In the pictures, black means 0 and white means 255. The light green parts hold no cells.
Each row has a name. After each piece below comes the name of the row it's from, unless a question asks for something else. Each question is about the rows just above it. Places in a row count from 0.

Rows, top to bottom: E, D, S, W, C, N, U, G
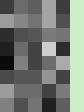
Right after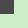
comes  87
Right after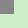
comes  116
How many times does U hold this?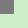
1
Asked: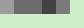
U
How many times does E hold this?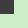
2
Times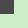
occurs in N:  1

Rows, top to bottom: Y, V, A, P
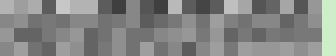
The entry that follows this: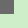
120
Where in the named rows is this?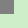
V, 16

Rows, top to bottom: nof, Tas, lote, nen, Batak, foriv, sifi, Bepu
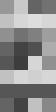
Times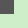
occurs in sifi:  4
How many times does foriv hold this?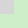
2
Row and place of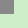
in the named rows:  Bepu, 3
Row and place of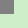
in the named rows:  lote, 2
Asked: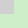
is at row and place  foriv, 2
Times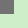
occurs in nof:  1

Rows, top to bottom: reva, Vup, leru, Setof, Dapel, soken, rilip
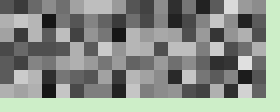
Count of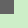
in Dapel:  2
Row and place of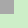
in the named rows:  leru, 11
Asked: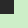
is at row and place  soken, 12

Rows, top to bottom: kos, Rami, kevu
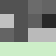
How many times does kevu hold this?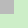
2
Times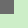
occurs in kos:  1
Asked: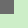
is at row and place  kos, 2

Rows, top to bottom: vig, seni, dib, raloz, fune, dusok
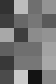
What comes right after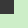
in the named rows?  119
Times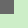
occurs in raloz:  0
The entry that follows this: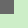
119
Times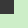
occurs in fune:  1

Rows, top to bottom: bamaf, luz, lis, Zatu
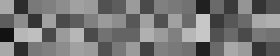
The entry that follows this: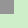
52
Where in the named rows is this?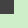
Zatu, 10

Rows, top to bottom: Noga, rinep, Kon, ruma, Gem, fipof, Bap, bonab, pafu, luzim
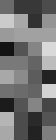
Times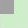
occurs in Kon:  3
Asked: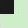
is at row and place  bonab, 0

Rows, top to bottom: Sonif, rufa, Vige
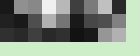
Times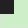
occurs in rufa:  1
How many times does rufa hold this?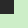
0
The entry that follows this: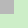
63
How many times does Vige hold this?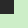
2
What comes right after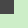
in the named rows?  78
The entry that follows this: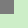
192
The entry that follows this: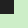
25

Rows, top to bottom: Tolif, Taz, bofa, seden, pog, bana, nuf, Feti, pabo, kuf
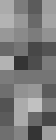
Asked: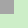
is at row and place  Taz, 3
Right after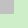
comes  124
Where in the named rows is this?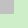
Feti, 2
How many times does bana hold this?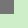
3
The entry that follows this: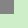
52

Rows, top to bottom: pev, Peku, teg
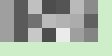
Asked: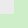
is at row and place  teg, 4
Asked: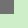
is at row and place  Peku, 2
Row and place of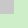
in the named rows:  teg, 2
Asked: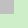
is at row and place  pev, 2

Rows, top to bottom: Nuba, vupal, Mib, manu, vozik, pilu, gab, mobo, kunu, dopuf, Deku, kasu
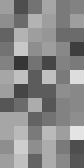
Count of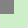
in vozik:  2
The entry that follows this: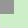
107

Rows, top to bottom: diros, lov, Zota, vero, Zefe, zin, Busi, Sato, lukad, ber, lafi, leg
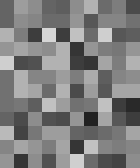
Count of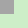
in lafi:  2
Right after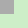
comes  94
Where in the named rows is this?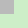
ber, 0

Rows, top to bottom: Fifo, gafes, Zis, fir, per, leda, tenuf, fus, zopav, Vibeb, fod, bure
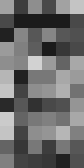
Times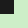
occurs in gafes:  4
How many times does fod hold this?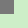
2
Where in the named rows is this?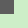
fir, 2
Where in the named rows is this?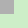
tenuf, 4

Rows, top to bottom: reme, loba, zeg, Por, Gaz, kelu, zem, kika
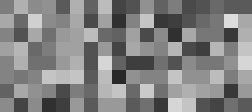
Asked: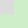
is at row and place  loba, 16
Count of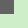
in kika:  0
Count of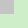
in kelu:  3

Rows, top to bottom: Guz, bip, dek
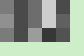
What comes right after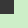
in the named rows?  82
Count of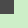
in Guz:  2

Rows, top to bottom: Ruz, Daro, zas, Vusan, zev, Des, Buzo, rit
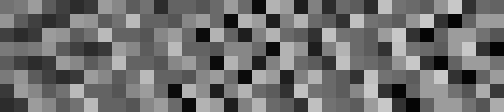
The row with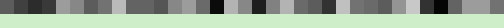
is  zev
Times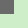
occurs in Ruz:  5
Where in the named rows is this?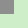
Buzo, 14

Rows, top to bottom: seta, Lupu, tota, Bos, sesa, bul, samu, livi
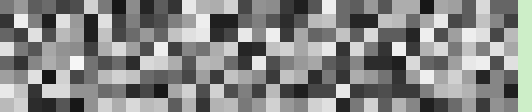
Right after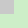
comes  232
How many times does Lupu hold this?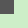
2

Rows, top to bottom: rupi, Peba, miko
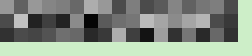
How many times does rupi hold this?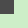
3
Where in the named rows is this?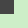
miko, 2
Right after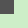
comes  111

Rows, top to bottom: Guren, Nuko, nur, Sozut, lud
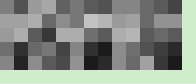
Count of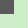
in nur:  4
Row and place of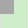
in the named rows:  Guren, 3
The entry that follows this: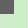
119

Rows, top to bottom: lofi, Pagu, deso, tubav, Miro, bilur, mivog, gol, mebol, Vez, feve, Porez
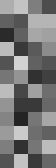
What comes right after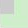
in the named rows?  110
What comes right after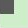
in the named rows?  140
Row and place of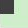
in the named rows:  bilur, 3
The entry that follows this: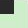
97

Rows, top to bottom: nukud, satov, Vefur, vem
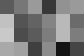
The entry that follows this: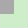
161
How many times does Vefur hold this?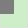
2
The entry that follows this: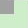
63

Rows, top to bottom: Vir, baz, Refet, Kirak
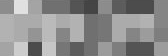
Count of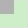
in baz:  3
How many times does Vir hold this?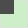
2

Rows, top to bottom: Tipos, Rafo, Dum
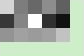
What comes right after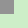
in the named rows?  161
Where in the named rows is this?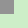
Dum, 0
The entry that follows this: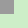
161

